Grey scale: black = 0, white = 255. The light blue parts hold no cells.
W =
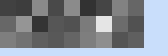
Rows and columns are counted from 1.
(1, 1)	65
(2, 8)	108
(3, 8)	84
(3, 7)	142
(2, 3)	52
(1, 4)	73
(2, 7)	229
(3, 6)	126
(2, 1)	103

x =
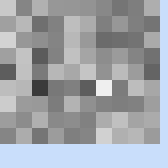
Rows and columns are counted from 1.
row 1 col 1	201
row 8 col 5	141
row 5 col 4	183
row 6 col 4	120
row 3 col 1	211
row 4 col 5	193
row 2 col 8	151
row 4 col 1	160
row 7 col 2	155
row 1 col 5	150
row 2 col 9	127
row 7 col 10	158
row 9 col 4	156
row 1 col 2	133
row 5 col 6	197
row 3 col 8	110
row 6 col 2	183
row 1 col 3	177
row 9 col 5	127
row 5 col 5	168
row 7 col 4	124
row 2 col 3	111
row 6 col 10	167
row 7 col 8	126
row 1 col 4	151
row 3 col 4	132
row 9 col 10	155

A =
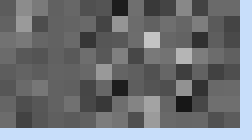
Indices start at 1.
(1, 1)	92
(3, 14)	94
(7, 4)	98
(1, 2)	140
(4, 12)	181
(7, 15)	111
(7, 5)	113
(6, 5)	96
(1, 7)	84
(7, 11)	101
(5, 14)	65
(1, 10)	57
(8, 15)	92
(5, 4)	99
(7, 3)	87
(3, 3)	102
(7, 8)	110
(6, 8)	29
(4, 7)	88
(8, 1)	108
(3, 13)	48
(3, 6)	54
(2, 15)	68
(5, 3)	93
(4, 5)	89
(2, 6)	105
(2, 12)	102
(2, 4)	98
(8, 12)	102
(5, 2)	99
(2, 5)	100
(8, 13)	103
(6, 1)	86
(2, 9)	108
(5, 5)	98

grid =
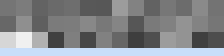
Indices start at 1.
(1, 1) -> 117
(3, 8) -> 102
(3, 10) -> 79
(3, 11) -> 156
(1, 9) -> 130
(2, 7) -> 120
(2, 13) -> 131
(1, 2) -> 124
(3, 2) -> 240
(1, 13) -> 138
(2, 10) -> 122
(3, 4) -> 64
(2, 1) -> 103

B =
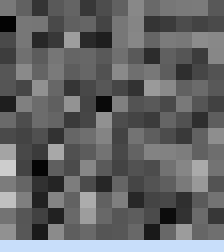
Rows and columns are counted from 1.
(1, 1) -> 121
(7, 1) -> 30
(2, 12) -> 76
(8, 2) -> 77
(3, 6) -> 41
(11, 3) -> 5
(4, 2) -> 112
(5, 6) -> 102
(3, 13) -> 140
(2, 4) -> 73
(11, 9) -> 82
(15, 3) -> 26
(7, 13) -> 85
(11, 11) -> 114
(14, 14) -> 55
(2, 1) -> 3
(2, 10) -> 52
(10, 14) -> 110
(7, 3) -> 108
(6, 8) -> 70
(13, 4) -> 132
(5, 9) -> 111
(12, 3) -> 49
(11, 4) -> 95
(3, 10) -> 101
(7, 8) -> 128
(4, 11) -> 96
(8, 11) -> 101
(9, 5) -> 102
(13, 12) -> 47
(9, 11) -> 76
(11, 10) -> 76
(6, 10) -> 154
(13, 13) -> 90
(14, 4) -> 33
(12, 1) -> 124
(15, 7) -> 85

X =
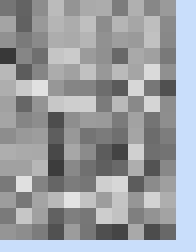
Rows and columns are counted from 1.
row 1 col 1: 117
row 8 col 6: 156
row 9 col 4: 94
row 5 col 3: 133
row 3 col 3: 138
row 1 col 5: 148
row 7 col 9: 137
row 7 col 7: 123
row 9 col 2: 153
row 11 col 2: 161
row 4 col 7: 144
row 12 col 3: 131
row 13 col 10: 211
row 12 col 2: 224
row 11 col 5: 137
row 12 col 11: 159
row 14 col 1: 122
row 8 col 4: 77
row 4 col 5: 203
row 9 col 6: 116
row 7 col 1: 161
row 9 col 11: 125
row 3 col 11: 136
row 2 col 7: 140
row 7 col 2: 102
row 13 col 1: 157
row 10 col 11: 115
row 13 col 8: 196
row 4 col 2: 134
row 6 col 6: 132
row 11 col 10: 83
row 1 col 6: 170
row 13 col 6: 194
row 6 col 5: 133

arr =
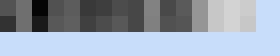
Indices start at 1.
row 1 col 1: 84
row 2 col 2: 112
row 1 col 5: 93
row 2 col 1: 49
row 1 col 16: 204
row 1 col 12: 89
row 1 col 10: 130
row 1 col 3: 4
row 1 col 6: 57

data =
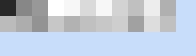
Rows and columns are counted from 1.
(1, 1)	41
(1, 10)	236
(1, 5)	246
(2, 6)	191
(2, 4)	198
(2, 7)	198
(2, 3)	147
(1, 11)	176

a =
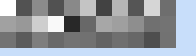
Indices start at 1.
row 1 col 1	255
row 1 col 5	137
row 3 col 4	105
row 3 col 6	113
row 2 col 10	112
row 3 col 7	99
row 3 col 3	126
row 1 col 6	196
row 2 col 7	167
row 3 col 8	111
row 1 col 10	214
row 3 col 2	91

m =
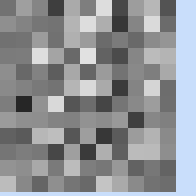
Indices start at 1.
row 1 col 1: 114
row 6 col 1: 138
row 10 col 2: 125
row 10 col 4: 71
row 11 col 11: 99
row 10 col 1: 117
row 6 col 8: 59
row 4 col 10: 187
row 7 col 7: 69
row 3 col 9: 105
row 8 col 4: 131
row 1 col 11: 83
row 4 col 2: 124
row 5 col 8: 115
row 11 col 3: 169
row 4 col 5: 105
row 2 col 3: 118
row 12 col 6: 105
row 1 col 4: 62
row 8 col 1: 155
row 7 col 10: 157
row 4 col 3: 222
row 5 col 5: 168
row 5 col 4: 93
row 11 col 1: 147
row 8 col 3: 142
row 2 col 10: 218
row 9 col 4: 190
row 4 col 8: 75
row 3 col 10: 139
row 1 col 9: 157
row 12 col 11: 109
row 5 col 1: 142
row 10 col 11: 142
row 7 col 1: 125
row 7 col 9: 137
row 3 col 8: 123
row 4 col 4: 164
